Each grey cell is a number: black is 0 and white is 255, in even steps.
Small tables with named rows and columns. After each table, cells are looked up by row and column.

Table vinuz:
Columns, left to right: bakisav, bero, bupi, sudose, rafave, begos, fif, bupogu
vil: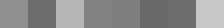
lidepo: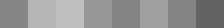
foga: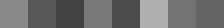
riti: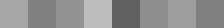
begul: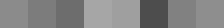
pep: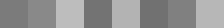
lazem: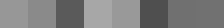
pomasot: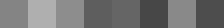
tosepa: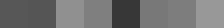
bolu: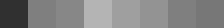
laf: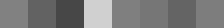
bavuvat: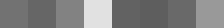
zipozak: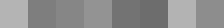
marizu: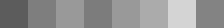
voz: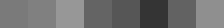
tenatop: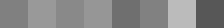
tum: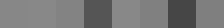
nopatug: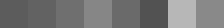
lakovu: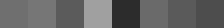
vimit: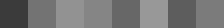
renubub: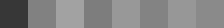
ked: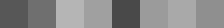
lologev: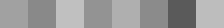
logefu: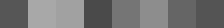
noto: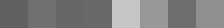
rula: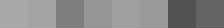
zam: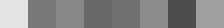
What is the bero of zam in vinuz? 120
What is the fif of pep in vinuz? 128
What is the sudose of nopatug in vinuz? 134
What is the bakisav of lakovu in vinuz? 111
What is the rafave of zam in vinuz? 112
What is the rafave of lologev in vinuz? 175
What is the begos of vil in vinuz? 105
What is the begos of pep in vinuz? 113
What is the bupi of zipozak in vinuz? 134

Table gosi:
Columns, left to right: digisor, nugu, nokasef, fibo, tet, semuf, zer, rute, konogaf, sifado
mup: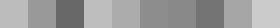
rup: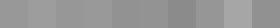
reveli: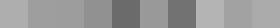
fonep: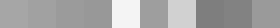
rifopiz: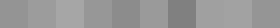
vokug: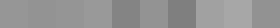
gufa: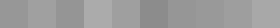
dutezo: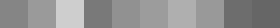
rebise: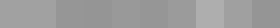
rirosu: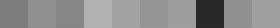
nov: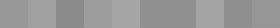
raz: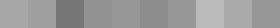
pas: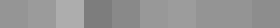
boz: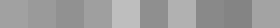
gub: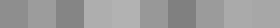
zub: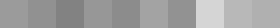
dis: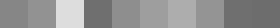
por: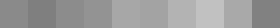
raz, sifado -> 151
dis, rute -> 148
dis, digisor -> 134
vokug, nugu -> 147
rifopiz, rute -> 160
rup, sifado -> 145
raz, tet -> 151
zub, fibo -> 151
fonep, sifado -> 154
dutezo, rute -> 153
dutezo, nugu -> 154
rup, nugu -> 157
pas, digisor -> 149
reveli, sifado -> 171
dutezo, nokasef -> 206
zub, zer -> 146
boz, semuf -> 143
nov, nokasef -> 139
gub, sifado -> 167
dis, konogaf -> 111

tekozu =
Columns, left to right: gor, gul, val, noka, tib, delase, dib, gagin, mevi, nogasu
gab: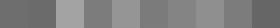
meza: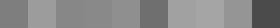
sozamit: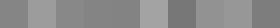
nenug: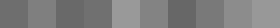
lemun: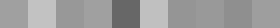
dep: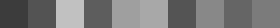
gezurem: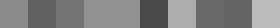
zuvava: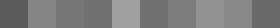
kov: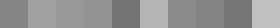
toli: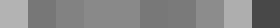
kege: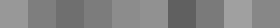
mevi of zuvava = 137
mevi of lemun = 143
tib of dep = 159
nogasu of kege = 135
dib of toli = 122
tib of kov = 115
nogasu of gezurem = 188
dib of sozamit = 119
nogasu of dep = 123
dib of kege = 96
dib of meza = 161
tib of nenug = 153
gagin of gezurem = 105
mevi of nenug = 140
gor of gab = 110
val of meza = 135
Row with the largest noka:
lemun

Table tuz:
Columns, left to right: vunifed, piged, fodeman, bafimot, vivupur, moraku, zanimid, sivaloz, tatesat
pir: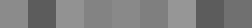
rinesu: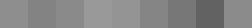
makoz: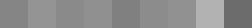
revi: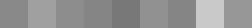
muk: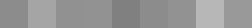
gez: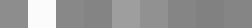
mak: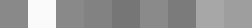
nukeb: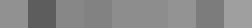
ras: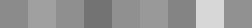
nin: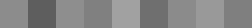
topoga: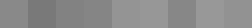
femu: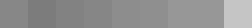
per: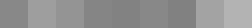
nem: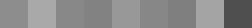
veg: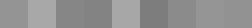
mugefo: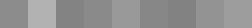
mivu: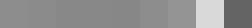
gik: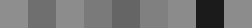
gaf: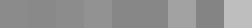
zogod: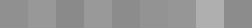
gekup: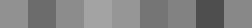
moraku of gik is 128
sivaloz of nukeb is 124
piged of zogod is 152
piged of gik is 111
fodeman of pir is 146
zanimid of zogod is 150
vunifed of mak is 137
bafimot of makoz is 144
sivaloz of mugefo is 147
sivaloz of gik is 27
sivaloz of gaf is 132
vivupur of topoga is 148
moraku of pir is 127
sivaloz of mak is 167
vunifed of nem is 141
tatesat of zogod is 140
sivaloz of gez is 129
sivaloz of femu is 151
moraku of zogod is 147
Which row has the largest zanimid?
gaf

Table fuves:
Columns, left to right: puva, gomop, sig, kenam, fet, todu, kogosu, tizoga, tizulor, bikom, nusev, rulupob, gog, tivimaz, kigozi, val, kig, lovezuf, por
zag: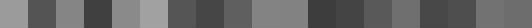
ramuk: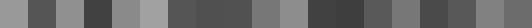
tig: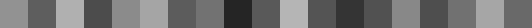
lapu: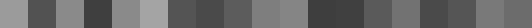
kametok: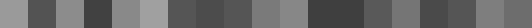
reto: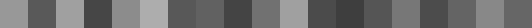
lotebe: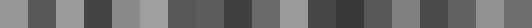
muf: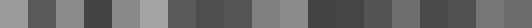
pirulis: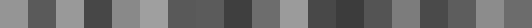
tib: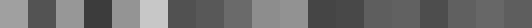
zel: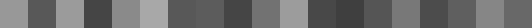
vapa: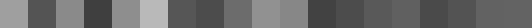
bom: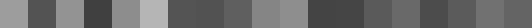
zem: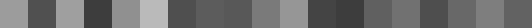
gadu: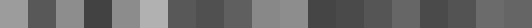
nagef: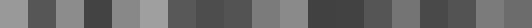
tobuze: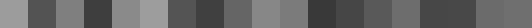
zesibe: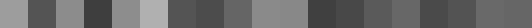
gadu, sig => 141
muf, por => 107
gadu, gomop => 88
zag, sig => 133
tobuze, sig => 127
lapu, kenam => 63
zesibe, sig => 140
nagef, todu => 159
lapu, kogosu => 84
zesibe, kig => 83
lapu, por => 108
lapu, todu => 164
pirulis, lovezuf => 140
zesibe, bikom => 138
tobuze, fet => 138
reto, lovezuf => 136
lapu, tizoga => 74
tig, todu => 165
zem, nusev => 150
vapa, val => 74

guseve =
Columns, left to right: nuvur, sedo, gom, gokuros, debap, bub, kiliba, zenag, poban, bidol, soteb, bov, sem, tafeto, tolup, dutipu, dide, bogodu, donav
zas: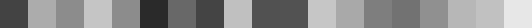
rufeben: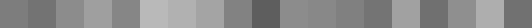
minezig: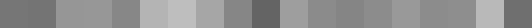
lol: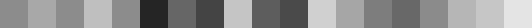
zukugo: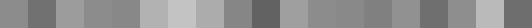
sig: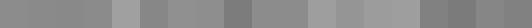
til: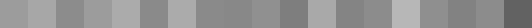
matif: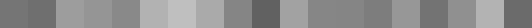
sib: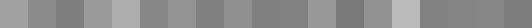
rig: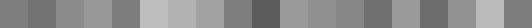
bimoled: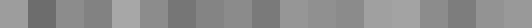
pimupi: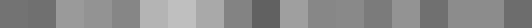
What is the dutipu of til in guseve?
143
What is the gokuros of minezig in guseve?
151
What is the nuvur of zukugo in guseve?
140
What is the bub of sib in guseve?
134
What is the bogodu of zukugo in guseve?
186
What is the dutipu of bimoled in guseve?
140
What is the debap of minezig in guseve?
135
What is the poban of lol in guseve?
197
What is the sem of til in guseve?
132
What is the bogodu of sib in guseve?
134
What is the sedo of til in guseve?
167

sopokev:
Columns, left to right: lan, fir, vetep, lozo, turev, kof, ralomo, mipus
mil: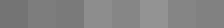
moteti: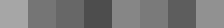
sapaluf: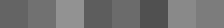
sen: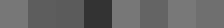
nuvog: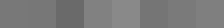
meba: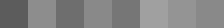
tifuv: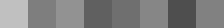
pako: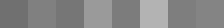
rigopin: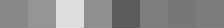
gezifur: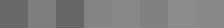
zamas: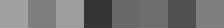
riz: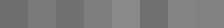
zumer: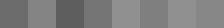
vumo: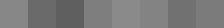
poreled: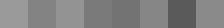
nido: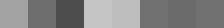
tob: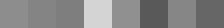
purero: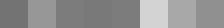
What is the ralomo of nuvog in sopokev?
122
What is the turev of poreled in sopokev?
115
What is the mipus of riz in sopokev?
129
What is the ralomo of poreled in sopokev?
90
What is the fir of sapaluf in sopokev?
113
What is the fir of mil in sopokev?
125
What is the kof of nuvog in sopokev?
117
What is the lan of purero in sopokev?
115
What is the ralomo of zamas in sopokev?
81
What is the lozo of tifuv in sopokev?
96
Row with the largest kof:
purero

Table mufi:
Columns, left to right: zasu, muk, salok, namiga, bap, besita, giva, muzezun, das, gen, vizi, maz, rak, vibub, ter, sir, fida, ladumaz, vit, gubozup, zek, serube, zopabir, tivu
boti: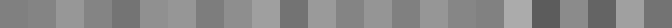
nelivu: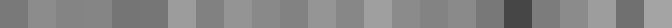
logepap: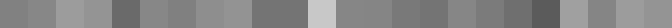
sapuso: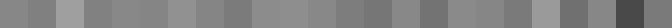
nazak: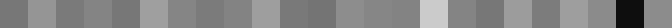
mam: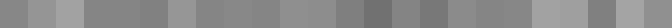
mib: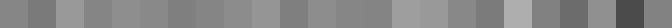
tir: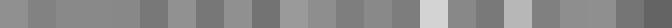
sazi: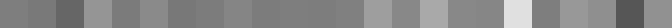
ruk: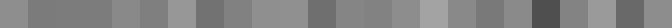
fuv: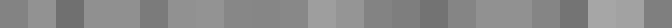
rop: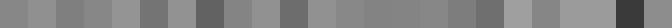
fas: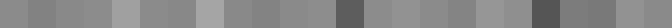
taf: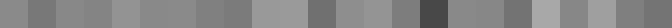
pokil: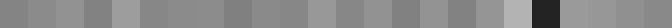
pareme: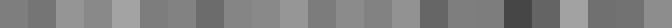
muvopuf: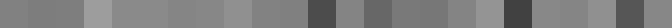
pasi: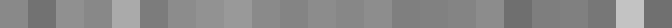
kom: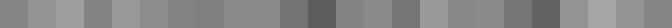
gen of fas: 131
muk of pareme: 117
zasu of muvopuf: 129
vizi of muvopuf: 128
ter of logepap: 121
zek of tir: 142
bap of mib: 142
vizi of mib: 127
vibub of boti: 149
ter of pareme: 146
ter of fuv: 126
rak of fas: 93
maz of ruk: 111
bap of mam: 133
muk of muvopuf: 125
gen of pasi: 138
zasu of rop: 135
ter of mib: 158
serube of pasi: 119
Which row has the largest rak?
fuv

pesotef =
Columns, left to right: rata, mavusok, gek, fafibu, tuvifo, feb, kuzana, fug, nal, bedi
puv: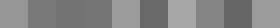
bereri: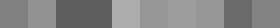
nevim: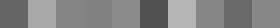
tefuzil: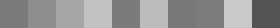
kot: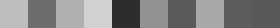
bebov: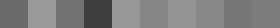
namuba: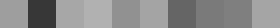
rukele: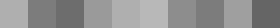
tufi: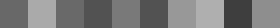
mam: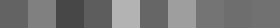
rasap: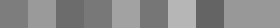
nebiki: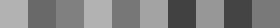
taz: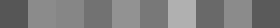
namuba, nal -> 127
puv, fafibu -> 117
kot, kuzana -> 90
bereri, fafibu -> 93
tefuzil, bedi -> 84
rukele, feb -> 184
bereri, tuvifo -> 173
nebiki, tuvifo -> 119
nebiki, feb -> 163
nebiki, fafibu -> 178
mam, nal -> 110
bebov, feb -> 134
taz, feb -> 120
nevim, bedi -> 135

